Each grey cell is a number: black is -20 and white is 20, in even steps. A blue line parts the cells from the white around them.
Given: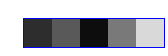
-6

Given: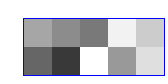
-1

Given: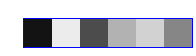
1

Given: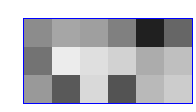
-6

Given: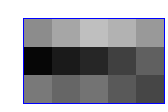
-14

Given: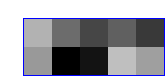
-11

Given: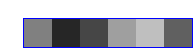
-5

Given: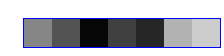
-10
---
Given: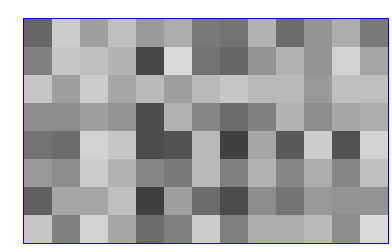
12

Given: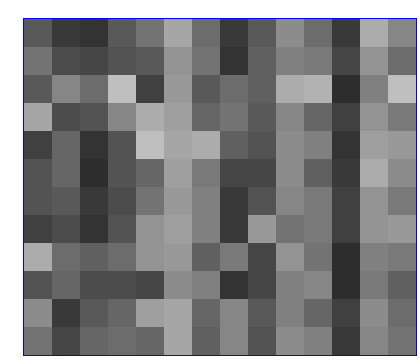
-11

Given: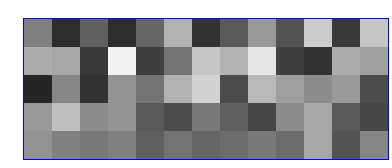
-13

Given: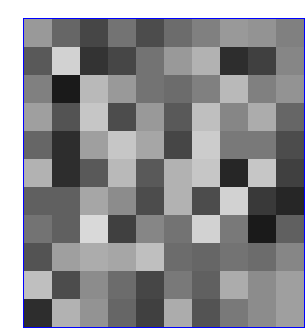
-4

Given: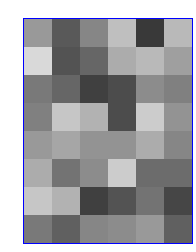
-6

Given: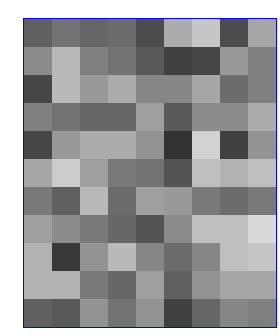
-2

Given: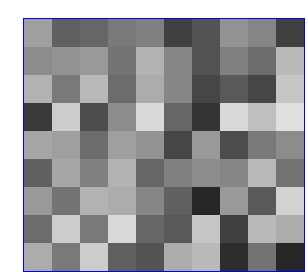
-5

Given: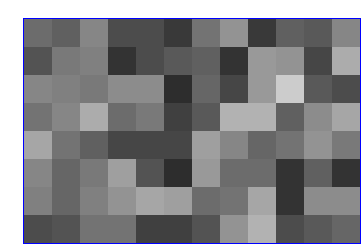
-5
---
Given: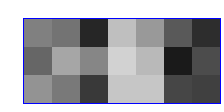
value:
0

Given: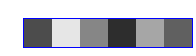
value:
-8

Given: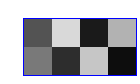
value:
-7

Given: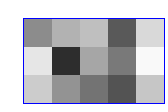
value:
2

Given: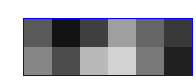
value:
-6

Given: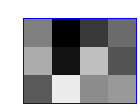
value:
0

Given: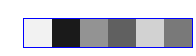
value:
18
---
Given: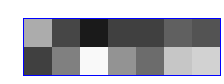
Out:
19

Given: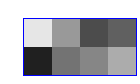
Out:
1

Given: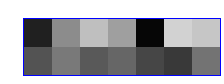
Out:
-6

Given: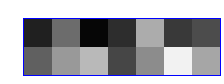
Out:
9

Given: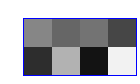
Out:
-17

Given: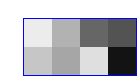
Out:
15
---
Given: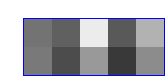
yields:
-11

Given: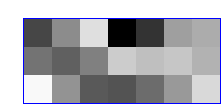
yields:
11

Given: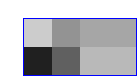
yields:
9

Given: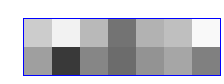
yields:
6

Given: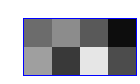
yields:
16

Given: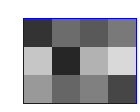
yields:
8

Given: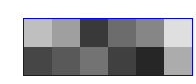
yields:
-14

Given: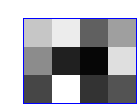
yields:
-19

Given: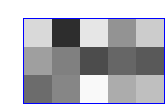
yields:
-4
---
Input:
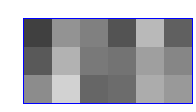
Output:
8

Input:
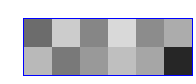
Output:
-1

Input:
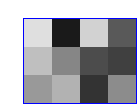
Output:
1

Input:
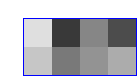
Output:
-1

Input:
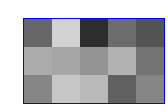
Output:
6

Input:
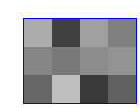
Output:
-1

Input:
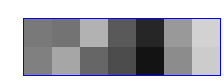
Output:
6
